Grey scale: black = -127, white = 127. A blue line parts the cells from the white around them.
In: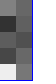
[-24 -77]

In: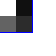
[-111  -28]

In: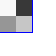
[-71  22]

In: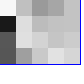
[67 66 83 31]

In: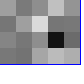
[ 20  -9  14 -12]

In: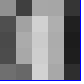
[-74  47  75  40 -16]
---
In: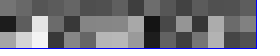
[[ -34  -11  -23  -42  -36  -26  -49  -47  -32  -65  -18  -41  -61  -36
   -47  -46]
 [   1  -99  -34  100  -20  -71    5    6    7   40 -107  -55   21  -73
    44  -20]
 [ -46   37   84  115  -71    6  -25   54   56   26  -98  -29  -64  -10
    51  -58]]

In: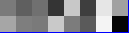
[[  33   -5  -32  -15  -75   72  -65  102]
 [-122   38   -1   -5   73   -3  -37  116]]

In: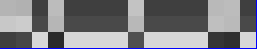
[[-64  52  49 -64  60 -64 -64 -64 -64  67 -64 -64 -64 -64  57  60]
 [-54  72  76 -54  54 -54 -54 -54 -54  56 -54 -54 -54 -54  63  58]
 [ 87 -64 -57  87 -85  87  87  87  87 -48  87  87  87  87 -74 -80]]

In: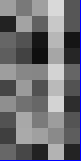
[[ -41   30   -6   32   89]
 [ -41  -93   35  -30   72]
 [-106  -25  -45 -106   55]
 [ -89  -33  -61 -112   38]
 [ -26   30    7    6   83]
 [ -45  -58   27  -46   58]
 [ -82   15  -14  -24   83]
 [ -43  -45   40   -4   29]
 [ -34  -64   42   32   10]
 [ -92  -24  -56  -93   51]]

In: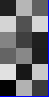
[[ -31  -95   54]
 [  86   84  -46]
 [ -96    4  -64]
 [ -98  -27    8]
 [  73   97 -104]
 [ -67 -125   50]]

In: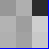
[[-84  23  47]
 [ 78  51  30]
 [ 72  48  34]]

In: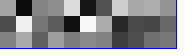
[[  20   36 -114    3   13   91 -105  -44   78   40   45]
 [ -22  -50  112   -8  -34 -110  119   43  -87  -53  -56]
 [  -7    2   42  -30   29   -2    9    2  -64  -48  -15]]

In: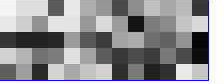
[[ -72  116   94   93  -36  104   45   21  -53   13   63   40   58]
 [  88  103   77   17  100   99   23   89   27 -106   -2   11   68]
 [-120  -74  -93  -92  -88   27  -39  -67   35   44  -16  -28   19]
 [-114   81   52  -13   -3   95   35  -34  -70  -51  -66   -6  -53]
 [  70  -32   29  -85   84   40   67   81  -80   -4  -94  -78  105]]

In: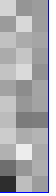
[[ 28  84  21]
 [ 29  27  88]
 [ 37  65  43]
 [ 28  43  69]
 [ 18  67  90]
 [ 36  34  12]
 [ 35  70  23]
 [ -2  60  -4]
 [ 52  76  44]
 [ 42  49 109]
 [ 46 -17  22]
 [ 28 -82  62]]
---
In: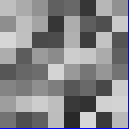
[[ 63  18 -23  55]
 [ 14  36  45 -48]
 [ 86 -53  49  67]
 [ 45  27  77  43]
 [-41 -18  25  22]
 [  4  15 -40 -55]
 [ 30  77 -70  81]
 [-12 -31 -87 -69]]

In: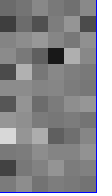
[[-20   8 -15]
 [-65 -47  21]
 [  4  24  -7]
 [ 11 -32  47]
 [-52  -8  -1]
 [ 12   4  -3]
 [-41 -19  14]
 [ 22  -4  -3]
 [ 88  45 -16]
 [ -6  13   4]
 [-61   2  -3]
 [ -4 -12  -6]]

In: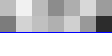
[[ 62  59  46  28]
 [ -3  64  80 -83]]

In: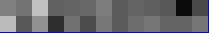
[[  0  65 -28  -2 -27 -39 -54]
 [ 59  16 -14  -8 -18 -27 -10]]

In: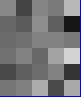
[[   7    5   56]
 [ -25   14 -106]
 [ -20    2   -7]
 [ -14  -23   82]
 [ -55  -19  -76]
 [  -9   43   40]]

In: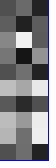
[[-47 -92]
 [-33 -34]
 [  7 -36]
 [ -9  19]
 [-47 -93]
 [ 62 104]
 [-38 -47]
 [ 60 108]
 [ 53 110]
 [-47 -93]]

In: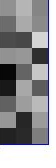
[[  17    5]
 [ -19   10]
 [ -52   84]
 [  18  -81]
 [-120   70]
 [-103  -35]
 [ -30   58]
 [  23   27]
 [ -93   -1]]
